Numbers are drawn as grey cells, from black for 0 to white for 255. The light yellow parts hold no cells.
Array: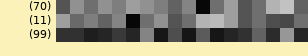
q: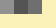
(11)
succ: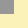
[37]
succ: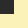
[151]
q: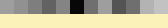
(70)
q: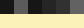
(99)
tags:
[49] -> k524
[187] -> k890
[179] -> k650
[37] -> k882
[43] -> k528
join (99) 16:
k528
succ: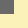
[126]

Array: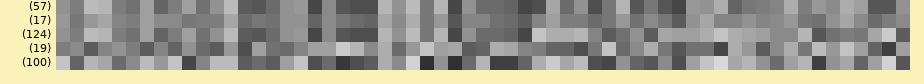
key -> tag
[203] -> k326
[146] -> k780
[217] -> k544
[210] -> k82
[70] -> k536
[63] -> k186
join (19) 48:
k536
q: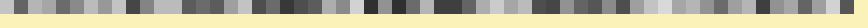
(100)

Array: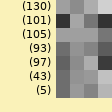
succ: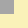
[118]
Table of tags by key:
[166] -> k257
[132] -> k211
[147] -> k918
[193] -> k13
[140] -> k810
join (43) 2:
k918
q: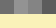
(93)
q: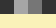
(101)
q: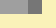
(105)
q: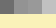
(43)

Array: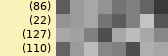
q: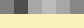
(127)
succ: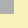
[167]
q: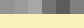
(22)
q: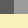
(86)
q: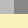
(110)

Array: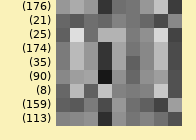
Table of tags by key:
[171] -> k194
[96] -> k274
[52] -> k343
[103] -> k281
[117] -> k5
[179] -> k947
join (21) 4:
k281
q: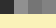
(113)
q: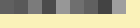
(159)
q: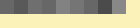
(21)
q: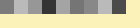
(174)

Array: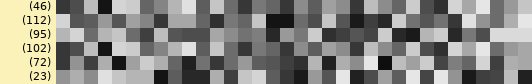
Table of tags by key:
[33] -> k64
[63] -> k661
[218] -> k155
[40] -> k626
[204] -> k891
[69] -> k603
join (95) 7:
k661
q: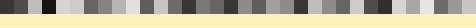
(46)
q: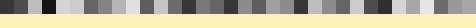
(102)

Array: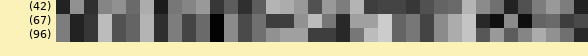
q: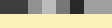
(67)
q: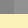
(42)

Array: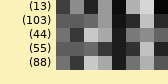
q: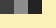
(13)
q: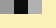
(13)
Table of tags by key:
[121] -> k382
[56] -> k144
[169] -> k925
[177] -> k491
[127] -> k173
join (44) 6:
k382
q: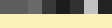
(55)
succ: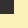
[193]
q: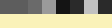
(103)

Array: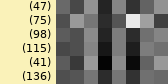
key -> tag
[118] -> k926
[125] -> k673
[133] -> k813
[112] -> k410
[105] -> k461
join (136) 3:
k926
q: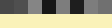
(115)
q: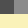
(98)
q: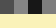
(115)

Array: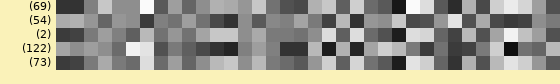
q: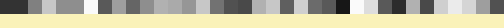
(69)
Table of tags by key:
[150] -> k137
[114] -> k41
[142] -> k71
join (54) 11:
k41
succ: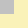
[158]
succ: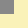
[128]

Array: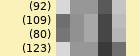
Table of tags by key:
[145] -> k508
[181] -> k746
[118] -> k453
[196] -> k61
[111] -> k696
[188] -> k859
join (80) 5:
k746
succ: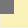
[145]

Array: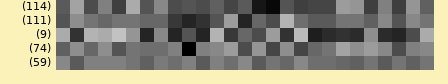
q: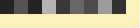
(9)
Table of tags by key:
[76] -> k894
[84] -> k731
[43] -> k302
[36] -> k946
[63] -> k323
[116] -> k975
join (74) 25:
k894
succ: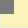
[110]

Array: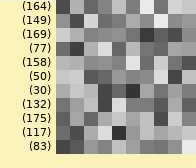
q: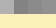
(169)
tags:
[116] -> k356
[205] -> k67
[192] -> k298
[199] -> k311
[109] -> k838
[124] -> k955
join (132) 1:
k356

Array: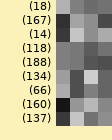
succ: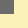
[114]
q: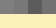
(118)
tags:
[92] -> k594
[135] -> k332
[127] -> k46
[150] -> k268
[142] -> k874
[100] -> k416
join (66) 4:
k416
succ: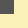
[79]
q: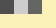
(134)

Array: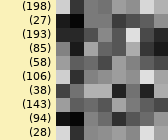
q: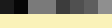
(27)
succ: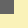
[86]

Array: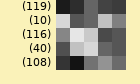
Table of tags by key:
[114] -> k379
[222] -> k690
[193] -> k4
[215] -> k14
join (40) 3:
k14
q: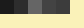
(119)
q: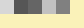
(10)
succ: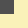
[193]
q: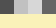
(40)

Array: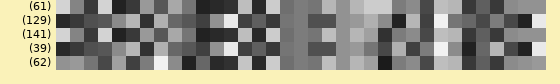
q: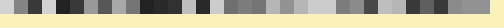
(61)
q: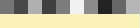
(39)
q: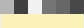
(129)
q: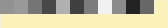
(39)
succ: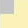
[41]

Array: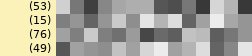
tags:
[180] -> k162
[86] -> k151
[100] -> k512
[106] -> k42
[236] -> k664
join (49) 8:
k664
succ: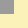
[71]
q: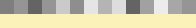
(15)
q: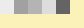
(49)

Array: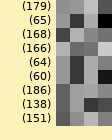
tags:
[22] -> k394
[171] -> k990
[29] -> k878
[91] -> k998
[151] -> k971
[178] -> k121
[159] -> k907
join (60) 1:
k971
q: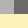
(166)
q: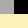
(65)

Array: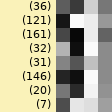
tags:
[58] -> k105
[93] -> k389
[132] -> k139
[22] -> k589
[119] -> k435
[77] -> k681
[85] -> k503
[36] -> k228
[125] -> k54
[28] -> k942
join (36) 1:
k389
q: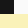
(121)
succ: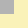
[15]
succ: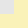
[222]
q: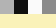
(32)
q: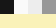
(121)
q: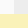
(121)

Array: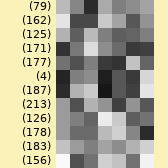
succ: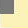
[220]
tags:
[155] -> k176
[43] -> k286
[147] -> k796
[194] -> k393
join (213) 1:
k176

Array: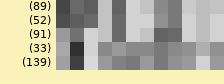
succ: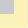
[189]
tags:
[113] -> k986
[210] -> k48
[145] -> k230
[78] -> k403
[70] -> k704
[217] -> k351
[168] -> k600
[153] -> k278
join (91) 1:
k278
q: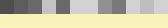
(52)
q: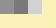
(52)
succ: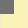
[210]
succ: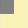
[121]

